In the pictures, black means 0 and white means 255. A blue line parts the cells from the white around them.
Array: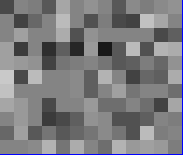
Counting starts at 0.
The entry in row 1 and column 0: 132
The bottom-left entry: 132
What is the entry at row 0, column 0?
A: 73
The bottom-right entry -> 125
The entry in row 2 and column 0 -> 132
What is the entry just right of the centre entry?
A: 179
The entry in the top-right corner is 146
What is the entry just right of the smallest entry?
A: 88
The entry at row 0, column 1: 132
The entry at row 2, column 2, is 132
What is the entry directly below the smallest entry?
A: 117
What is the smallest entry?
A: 24
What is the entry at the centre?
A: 95
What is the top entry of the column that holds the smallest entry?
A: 132
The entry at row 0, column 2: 125
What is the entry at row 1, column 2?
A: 103
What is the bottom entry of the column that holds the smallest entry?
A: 110
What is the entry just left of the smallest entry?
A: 153
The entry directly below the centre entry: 95
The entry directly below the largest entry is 193
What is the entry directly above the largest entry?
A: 160
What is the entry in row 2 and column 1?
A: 160
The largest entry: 201
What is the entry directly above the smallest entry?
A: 132
